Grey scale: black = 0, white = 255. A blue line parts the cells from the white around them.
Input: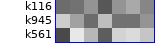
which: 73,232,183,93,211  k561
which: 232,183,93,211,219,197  k561
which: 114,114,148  k945

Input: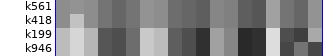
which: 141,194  k418
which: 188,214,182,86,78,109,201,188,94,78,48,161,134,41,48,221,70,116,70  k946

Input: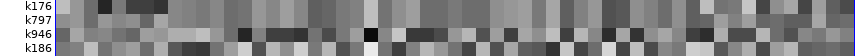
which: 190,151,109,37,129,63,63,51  k946
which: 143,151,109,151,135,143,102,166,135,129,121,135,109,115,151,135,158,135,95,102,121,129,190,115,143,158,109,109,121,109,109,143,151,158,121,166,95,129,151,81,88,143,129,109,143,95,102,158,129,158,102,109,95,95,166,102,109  k797
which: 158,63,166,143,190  k946
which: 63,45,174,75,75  k946

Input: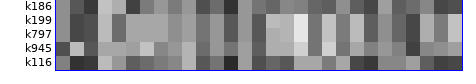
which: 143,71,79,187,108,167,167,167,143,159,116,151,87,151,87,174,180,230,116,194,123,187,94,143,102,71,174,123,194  k797
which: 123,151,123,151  k186

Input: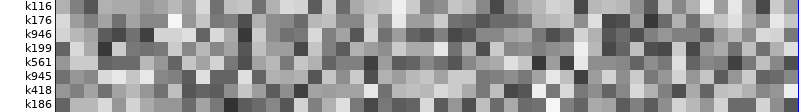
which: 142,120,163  k945
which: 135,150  k418
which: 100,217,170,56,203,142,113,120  k946
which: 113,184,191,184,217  k418
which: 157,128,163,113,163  k176

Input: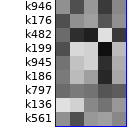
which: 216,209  k199
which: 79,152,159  k561
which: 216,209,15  k199
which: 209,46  k945
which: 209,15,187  k199

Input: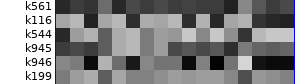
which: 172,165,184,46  k116
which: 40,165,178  k116
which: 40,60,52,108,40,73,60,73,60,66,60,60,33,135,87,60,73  k561
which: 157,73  k945
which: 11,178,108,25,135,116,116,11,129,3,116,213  k946
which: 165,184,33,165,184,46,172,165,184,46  k116

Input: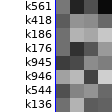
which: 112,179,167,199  k186
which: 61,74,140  k945
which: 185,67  k946

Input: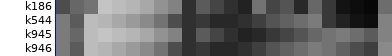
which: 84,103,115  k945
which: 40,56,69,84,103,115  k945
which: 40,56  k945
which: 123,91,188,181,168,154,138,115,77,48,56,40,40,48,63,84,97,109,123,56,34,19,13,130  k544
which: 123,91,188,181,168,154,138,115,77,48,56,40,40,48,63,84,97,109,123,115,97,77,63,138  k946
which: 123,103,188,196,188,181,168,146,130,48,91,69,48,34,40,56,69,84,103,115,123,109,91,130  k945

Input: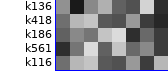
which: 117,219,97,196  k561
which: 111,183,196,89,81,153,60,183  k116
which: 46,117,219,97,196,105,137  k561
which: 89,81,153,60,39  k418
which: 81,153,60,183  k116
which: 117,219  k561

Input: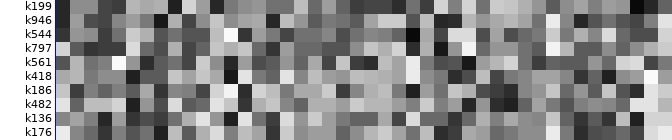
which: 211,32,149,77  k482
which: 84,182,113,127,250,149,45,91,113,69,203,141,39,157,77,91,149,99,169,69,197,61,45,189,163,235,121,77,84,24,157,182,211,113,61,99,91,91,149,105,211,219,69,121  k561
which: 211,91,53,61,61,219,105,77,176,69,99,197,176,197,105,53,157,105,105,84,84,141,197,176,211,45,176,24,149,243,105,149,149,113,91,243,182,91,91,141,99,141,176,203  k797
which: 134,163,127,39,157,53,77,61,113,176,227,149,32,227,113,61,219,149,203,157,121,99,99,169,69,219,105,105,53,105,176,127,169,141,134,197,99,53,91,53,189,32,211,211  k136
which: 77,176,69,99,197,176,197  k797

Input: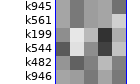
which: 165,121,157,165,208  k561
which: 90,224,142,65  k544
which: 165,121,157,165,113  k945
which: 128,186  k482
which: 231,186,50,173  k199

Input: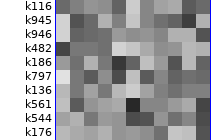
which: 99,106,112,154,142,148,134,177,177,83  k946
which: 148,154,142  k176
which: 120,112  k482
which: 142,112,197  k176
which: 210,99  k946
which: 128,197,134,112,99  k945

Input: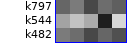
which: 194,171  k544
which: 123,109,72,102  k482
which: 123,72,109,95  k797
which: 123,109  k482
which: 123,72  k797

